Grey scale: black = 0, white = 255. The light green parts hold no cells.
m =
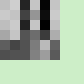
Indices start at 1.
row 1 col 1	192
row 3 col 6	193
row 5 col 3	82
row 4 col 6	173
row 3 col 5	1
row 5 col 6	98
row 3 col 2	203
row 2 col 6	203
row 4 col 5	59

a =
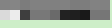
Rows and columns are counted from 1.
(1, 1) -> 131
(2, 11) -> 118
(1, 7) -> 129
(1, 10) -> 130
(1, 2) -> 133
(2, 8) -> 31
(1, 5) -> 129

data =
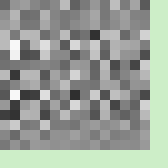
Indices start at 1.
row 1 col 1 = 103
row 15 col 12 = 140
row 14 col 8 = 159
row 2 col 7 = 121
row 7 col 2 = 119
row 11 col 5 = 99
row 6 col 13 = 148
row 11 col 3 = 152
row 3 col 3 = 119
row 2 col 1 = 142
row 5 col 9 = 158
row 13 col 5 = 198
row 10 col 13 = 169
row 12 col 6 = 128
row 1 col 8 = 97
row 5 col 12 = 178
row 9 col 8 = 122
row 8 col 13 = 133
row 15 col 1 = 120
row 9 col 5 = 116
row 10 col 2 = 248
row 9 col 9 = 121
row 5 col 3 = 99
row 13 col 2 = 202
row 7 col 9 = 150
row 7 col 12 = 74
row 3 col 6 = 137
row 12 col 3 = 180
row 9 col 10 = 116
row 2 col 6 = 132
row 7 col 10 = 99
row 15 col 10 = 150
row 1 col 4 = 134
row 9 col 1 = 102
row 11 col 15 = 210
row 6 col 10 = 194

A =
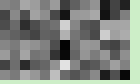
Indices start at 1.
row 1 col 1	134
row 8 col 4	151
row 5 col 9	152
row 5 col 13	107
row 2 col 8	153
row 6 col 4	116
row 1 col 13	33
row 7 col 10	89
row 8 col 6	190
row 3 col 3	45
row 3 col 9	87
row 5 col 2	123
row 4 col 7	177
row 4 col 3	82
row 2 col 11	18
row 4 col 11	205
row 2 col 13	127
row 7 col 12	159
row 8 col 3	171
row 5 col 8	111
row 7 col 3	42
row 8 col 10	137
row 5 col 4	145
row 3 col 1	76
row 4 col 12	160
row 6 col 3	164
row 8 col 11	28
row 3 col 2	106
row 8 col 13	8
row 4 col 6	93
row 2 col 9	155
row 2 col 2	137

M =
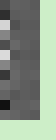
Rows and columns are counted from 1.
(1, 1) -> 78
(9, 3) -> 94
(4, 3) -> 93
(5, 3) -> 95
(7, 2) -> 100
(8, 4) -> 97
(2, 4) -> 93
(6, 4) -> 88
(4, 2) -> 95
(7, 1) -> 133
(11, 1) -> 17
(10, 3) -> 93
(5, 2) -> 104

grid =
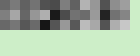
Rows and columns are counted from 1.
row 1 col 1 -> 104
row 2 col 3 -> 102
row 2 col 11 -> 35
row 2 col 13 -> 133
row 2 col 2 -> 166
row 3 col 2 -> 118
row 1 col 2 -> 122
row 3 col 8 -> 88
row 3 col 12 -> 174
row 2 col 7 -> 76
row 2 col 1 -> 127
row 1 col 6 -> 75
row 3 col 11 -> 83

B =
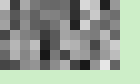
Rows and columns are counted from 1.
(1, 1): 205
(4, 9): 131
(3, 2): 74
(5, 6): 91
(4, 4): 119
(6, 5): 23
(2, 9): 134
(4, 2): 160
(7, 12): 99
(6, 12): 188
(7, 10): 147
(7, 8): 65
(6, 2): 177
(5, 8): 178
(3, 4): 95
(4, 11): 185
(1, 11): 31
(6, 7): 67
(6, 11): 155
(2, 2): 88
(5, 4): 190
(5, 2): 182
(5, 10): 71
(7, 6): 140

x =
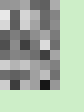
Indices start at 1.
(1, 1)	149
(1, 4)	103
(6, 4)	111
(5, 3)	63
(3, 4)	163
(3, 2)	93
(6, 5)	63
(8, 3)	108
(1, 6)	172
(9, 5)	22
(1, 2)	151
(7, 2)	180
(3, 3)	208
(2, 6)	132
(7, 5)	147
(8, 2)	97
